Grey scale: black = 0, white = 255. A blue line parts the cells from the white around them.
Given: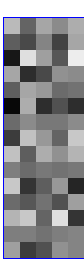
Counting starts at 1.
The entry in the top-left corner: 186
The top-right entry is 173
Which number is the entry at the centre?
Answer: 152
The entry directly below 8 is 107
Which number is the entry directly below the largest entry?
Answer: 139
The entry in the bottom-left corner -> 159
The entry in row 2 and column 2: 73
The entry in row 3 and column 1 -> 23
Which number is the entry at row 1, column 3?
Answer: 166
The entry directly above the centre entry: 120
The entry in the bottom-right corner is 132
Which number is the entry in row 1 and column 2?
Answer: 100
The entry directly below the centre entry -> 173
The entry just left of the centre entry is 193
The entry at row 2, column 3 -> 132
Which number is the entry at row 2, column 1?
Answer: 94
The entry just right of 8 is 173
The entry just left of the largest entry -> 87
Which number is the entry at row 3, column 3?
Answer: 159

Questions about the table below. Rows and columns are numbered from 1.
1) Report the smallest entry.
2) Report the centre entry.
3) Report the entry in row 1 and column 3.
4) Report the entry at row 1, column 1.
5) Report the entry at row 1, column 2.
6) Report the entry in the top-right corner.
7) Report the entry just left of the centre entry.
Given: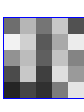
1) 36
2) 95
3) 117
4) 110
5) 182
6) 81
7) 188

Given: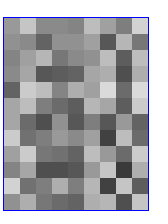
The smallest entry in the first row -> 126
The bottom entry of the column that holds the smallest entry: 79
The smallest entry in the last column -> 93
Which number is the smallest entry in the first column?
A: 99
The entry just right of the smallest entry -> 174
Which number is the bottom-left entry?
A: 145
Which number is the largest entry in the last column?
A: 218
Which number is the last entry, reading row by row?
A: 197
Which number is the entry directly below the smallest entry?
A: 197
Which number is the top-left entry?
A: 153
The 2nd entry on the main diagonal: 138
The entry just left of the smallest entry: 197
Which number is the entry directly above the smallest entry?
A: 107
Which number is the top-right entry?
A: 210
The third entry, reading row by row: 138
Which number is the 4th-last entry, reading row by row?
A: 174
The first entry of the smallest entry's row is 132
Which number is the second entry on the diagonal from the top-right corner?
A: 182

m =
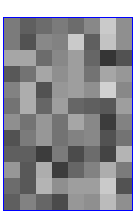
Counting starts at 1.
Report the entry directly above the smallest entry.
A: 195
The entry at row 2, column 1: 123
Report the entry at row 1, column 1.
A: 123
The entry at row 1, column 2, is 95
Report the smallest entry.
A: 53
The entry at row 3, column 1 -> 166
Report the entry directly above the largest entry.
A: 166
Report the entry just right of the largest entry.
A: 136
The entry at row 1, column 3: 108
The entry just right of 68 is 180
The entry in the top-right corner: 143
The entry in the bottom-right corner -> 143
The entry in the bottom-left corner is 95
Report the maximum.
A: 209
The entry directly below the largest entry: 88
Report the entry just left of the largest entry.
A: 143
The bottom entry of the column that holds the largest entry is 187
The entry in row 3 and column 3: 108
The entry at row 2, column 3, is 136

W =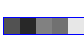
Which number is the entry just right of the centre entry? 113
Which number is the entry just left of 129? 40

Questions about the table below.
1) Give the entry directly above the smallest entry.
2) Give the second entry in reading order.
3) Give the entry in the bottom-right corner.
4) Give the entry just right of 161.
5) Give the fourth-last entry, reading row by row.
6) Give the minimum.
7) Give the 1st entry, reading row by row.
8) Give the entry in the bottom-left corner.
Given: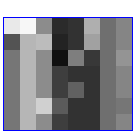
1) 35
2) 247
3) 133
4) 111
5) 50
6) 16
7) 233
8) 118

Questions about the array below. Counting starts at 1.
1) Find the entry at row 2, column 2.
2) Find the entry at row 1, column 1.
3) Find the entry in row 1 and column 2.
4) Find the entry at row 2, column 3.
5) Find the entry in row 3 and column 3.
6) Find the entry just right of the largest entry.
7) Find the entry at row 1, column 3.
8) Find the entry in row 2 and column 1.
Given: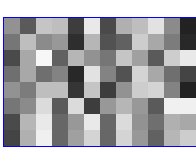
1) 190
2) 146
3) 90
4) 139
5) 247
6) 97
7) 197
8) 118
